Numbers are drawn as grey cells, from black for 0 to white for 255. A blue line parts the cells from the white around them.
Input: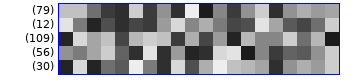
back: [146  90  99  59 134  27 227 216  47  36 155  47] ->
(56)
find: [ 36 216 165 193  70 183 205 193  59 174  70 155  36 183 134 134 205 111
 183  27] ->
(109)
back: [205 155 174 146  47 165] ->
(30)
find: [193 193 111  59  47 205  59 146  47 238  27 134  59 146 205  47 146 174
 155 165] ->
(79)
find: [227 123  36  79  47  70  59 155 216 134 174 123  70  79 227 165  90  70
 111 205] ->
(12)

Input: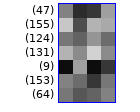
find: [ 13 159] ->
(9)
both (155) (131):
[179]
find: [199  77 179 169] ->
(155)

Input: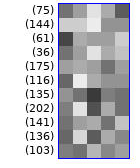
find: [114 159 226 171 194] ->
(36)
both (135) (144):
[147]
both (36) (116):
[171]
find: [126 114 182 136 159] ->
(103)
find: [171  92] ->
(75)
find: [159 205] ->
(61)

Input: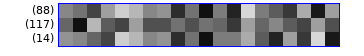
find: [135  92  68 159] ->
(117)
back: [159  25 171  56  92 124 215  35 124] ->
(88)

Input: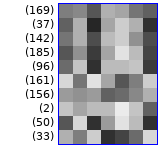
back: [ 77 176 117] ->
(142)
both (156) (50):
[155]
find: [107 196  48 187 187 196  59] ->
(96)
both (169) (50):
[86]
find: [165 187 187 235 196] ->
(2)
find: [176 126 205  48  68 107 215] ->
(33)

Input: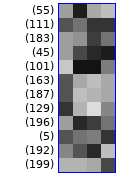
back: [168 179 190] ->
(187)
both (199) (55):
[168]
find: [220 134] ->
(129)

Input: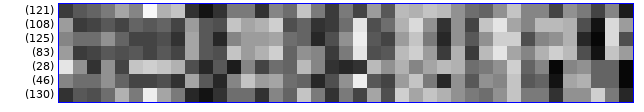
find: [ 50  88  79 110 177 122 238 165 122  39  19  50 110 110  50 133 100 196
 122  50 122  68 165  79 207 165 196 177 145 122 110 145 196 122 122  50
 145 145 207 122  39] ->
(130)
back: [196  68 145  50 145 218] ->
(108)
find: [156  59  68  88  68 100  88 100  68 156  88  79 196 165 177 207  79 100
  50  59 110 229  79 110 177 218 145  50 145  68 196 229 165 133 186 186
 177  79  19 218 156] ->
(108)
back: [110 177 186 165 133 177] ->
(28)
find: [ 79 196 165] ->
(108)
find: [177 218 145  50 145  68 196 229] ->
(108)
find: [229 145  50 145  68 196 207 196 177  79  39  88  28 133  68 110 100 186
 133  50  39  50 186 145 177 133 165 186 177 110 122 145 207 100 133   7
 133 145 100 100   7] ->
(28)

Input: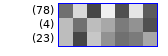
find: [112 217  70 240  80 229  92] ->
(78)
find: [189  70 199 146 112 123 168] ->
(23)
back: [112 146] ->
(23)
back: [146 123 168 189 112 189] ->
(4)
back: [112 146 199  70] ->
(23)
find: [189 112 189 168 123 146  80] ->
(4)

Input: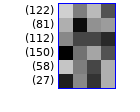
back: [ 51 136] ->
(27)
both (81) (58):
[175]

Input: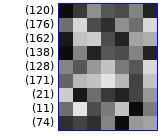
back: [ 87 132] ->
(128)
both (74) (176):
[47]
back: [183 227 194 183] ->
(171)
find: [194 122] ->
(128)
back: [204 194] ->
(162)

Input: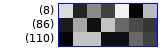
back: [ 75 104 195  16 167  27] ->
(86)
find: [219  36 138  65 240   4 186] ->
(8)
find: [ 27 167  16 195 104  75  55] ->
(86)
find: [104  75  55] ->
(86)

